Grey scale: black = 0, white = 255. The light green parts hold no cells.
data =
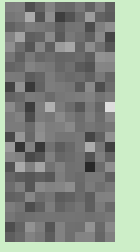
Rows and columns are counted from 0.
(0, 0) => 126
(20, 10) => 105
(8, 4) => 125
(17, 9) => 120
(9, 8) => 130
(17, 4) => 87
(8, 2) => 57
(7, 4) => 124
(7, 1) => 121
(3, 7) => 111
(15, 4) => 128
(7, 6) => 106
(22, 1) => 100
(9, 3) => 120
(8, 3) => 99
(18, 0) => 109
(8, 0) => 67
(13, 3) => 143
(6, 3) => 123
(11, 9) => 108
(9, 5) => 119
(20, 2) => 77
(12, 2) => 107
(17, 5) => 126
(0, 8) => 98
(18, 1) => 127
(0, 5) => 106
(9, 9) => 115
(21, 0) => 118
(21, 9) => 115
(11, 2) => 77
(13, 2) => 104
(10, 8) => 122
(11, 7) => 109
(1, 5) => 62
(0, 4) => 131
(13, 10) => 145
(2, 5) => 95

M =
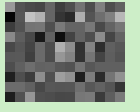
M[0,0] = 153
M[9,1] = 82
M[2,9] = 73
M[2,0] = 60
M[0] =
[153, 83, 74, 70, 101, 62, 78, 115, 77, 128, 78, 97]
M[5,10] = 94
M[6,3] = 98
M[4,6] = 142
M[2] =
[60, 82, 116, 118, 79, 122, 100, 100, 120, 73, 99, 118]
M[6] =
[78, 96, 110, 98, 100, 87, 82, 116, 87, 96, 96, 96]
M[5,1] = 89
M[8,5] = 85
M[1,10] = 128
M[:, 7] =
[115, 174, 100, 99, 49, 50, 116, 30, 111, 119]
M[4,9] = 45
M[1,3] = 178
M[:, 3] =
[70, 178, 118, 24, 106, 106, 98, 142, 72, 80]
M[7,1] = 79
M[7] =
[32, 79, 60, 142, 80, 158, 145, 30, 125, 43, 116, 145]
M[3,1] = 94
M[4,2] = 68
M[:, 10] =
[78, 128, 99, 69, 96, 94, 96, 116, 85, 94]
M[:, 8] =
[77, 84, 120, 78, 131, 117, 87, 125, 87, 122]
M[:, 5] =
[62, 53, 122, 13, 175, 150, 87, 158, 85, 72]
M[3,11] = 99
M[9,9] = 59
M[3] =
[137, 94, 73, 24, 97, 13, 67, 99, 78, 140, 69, 99]
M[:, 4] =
[101, 101, 79, 97, 77, 76, 100, 80, 87, 77]

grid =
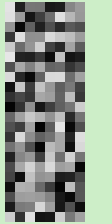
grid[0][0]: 227
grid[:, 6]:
[134, 183, 90, 189, 163, 20, 53, 110, 121, 190, 118, 42, 9, 35, 15, 210, 167, 33, 190, 9, 81, 121]
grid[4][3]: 207
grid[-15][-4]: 218
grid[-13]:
[49, 71, 53, 167, 158, 99, 190, 56]
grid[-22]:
[227, 32, 118, 117, 25, 29, 134, 154]
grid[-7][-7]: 134
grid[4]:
[202, 108, 149, 207, 66, 40, 163, 92]
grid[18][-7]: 177
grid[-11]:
[103, 161, 200, 180, 147, 191, 42, 116]
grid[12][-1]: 80
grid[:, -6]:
[118, 22, 97, 144, 149, 32, 130, 9, 61, 53, 144, 200, 163, 141, 81, 152, 211, 193, 173, 160, 127, 224]
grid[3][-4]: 218
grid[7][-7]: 40
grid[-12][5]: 96
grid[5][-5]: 58
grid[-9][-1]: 222
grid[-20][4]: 80
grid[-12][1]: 50
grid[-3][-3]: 24
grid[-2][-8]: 27
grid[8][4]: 151
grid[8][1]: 199
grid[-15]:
[217, 40, 9, 98, 218, 219, 110, 162]
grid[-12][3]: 22
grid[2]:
[149, 8, 97, 32, 80, 42, 90, 78]
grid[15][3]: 63
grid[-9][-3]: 167

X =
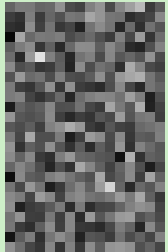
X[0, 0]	100
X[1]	[61, 49, 126, 59, 102, 81, 119, 114, 166, 149, 118, 114, 44, 58, 69, 136]
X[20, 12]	129
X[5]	[109, 40, 152, 226, 128, 92, 39, 115, 128, 75, 135, 87, 103, 84, 146, 75]
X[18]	[116, 72, 151, 116, 30, 58, 109, 135, 96, 156, 212, 102, 41, 105, 87, 130]
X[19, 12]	122
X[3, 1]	166
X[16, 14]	29
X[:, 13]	[185, 58, 47, 156, 35, 84, 133, 175, 40, 126, 173, 119, 105, 93, 130, 50, 80, 62, 105, 167, 145, 81, 37, 98, 80]
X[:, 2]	[121, 126, 141, 105, 140, 152, 89, 106, 53, 68, 85, 80, 94, 168, 96, 136, 112, 94, 151, 69, 59, 62, 46, 124, 70]
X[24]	[143, 111, 70, 54, 134, 52, 130, 57, 140, 94, 148, 153, 144, 80, 100, 69]
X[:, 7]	[66, 114, 33, 90, 140, 115, 140, 73, 61, 108, 114, 62, 151, 63, 92, 103, 168, 97, 135, 139, 123, 43, 56, 34, 57]
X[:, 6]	[75, 119, 69, 75, 105, 39, 35, 78, 144, 38, 81, 40, 172, 30, 50, 151, 50, 117, 109, 128, 44, 136, 136, 119, 130]
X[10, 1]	100
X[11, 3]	88
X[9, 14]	31
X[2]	[48, 42, 141, 64, 116, 55, 69, 33, 115, 139, 116, 38, 107, 47, 113, 85]
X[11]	[148, 87, 80, 88, 138, 63, 40, 62, 52, 86, 73, 156, 85, 119, 125, 62]
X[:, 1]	[122, 49, 42, 166, 124, 40, 77, 153, 62, 131, 100, 87, 76, 70, 50, 99, 134, 137, 72, 124, 32, 147, 59, 92, 111]
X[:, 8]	[128, 166, 115, 106, 139, 128, 77, 93, 53, 127, 70, 52, 60, 154, 43, 98, 133, 81, 96, 116, 45, 153, 53, 86, 140]
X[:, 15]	[91, 136, 85, 109, 130, 75, 63, 89, 100, 79, 66, 62, 124, 127, 87, 89, 70, 98, 130, 55, 67, 73, 85, 129, 69]
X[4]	[92, 124, 140, 54, 97, 41, 105, 140, 139, 94, 137, 110, 43, 35, 80, 130]
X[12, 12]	59
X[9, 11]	114
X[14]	[147, 50, 96, 81, 144, 85, 50, 92, 43, 94, 71, 150, 49, 130, 106, 87]
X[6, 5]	96
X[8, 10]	78
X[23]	[20, 92, 124, 47, 117, 141, 119, 34, 86, 80, 60, 113, 76, 98, 69, 129]
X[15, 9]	87

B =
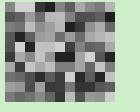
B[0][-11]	134
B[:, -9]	[208, 155, 189, 96, 36, 137, 197, 79, 77, 114]
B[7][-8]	45
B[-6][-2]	104
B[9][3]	137
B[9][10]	205
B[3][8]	168
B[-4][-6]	125
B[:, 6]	[93, 130, 32, 156, 63, 33, 125, 206, 118, 185]
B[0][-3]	136
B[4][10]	168
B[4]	[83, 208, 36, 192, 192, 208, 63, 130, 97, 104, 168]
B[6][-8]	169
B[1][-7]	183
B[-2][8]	53
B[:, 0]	[134, 83, 126, 88, 83, 60, 166, 113, 158, 121]
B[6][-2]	195
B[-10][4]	33
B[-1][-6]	55
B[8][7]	53
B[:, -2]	[121, 94, 174, 181, 104, 86, 195, 36, 85, 145]
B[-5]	[60, 170, 137, 196, 148, 34, 33, 165, 209, 86, 36]
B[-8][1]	115
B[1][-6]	186
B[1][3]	108

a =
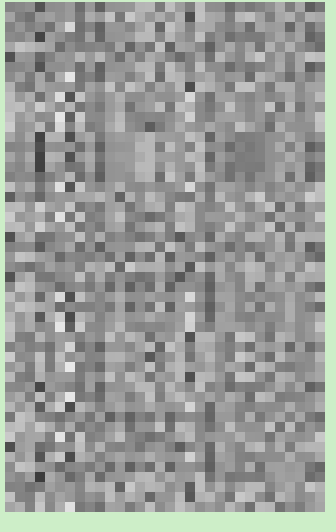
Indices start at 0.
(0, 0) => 131
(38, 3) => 71
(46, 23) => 132
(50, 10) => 163
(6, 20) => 141
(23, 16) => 126
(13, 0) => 167
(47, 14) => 186
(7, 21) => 140
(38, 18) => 136
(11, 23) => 158
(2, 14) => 187
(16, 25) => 122
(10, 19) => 138
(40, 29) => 142
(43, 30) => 150
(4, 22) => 169
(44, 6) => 145
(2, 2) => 127
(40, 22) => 157
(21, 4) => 126
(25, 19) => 135
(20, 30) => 158
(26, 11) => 104
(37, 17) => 185
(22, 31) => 148
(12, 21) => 150
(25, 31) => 104
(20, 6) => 195
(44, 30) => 182
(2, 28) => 103
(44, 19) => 151
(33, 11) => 150
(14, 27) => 171
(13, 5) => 178
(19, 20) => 123
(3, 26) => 145
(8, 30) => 163
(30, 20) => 96
